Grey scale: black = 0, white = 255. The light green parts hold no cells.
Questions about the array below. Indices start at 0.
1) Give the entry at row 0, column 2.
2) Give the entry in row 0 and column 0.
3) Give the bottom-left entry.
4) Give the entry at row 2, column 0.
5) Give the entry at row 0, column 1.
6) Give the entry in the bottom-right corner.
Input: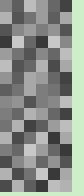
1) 189
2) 136
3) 75
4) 84
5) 94
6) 178

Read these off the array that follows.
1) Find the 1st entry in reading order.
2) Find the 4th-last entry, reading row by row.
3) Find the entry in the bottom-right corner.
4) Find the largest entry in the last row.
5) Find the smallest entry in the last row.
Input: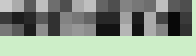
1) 202
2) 171
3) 49
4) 181
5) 8

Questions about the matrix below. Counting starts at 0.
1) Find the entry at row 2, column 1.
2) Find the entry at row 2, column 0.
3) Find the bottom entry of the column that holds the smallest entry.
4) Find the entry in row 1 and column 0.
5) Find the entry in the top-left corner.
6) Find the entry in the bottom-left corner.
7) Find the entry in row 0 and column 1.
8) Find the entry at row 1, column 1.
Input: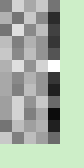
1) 223
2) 116
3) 106
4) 177
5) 127
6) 200
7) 211
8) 116

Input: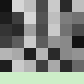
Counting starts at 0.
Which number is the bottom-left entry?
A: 30
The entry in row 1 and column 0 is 30
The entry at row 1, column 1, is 63
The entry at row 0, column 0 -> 18
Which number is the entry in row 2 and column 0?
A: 52
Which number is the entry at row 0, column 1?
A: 214
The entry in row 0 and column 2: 190
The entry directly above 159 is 214
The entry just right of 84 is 190
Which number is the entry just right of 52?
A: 41

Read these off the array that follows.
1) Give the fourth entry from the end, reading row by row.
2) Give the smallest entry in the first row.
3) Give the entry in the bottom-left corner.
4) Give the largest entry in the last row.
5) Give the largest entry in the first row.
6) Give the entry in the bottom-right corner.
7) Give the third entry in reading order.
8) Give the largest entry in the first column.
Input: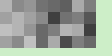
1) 170
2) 95
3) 161
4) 192
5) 180
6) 105
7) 149
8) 192

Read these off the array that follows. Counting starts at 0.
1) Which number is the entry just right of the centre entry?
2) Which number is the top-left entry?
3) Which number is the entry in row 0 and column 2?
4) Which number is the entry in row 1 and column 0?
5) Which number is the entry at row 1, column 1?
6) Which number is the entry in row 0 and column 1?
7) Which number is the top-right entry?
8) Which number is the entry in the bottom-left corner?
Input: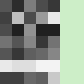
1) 55
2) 85
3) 125
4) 64
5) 190
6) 44
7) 55
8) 64

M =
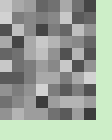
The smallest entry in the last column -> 60
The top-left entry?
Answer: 200
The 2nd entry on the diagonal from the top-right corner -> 90
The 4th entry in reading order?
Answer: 101
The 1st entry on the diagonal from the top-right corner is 69
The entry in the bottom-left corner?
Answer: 146
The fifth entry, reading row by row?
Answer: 113
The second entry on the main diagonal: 125
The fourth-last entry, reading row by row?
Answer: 113
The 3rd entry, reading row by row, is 157
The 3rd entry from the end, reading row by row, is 90
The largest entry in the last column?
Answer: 210
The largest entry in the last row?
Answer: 180

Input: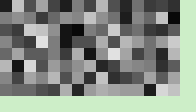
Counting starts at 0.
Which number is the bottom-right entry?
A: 194
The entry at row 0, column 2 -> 80
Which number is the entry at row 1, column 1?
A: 144
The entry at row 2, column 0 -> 80
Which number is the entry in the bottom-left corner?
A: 113
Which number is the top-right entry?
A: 48
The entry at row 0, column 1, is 194
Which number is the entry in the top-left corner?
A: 29
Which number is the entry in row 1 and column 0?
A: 125
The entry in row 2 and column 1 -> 59
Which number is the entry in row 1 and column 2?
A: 125

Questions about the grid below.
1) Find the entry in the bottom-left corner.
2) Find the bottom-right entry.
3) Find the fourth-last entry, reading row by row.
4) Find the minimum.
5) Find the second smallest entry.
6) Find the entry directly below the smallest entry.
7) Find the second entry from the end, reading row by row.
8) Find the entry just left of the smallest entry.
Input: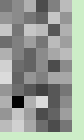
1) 187
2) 118
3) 167
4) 2
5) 65
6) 198
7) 76
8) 176
